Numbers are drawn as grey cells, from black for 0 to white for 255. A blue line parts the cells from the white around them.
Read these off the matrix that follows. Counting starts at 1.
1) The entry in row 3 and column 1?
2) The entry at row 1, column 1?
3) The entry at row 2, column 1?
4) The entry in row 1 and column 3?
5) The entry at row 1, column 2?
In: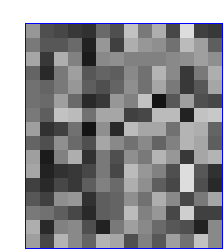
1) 166
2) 151
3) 121
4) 71
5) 79

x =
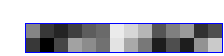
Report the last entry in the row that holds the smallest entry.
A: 202
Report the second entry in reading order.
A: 56
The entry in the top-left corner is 133
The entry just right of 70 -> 162
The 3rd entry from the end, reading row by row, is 29
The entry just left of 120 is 169
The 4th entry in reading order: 63
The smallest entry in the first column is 56

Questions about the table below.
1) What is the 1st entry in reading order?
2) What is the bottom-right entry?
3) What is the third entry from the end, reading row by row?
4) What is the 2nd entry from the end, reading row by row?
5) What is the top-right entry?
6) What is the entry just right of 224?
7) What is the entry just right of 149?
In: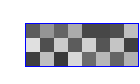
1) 92
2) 177
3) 183
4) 100
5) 191
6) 79
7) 100

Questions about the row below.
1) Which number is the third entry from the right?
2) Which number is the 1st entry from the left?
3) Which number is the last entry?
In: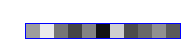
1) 104
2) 157
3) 90

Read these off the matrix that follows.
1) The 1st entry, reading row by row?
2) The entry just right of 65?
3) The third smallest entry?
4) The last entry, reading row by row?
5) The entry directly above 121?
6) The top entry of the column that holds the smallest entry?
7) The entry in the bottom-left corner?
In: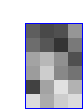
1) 94
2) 163
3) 73
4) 219
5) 150
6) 80
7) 219

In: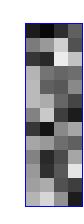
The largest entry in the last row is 214
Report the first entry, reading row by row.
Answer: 28
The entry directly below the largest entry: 102
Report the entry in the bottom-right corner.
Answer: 28
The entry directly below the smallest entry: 153
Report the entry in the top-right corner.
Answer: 96
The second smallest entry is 20
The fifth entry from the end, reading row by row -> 62
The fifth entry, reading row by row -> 123
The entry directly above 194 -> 81
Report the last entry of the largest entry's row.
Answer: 194
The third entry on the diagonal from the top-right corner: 41
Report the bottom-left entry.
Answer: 180
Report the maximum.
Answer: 236

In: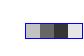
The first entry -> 194
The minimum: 53
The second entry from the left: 103

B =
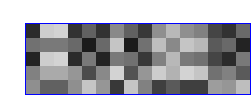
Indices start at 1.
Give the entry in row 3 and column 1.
35
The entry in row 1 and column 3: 211
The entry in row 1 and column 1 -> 43
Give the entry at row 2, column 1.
113
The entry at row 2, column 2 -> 121
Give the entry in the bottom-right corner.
190
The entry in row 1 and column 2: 205
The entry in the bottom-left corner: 143
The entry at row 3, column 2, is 205
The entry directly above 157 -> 113
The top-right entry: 105
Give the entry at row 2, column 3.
121

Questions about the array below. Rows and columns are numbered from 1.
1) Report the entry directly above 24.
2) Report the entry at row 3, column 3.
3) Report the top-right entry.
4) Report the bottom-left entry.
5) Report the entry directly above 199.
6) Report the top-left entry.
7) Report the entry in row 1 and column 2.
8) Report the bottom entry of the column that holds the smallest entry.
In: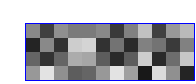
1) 205
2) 101
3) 186
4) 152
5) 129
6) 137
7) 64
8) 24

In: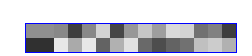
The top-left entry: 143
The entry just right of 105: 77
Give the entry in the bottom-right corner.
177
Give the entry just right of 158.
218
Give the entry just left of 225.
177
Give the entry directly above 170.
62

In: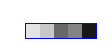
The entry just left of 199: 228
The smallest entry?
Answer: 24
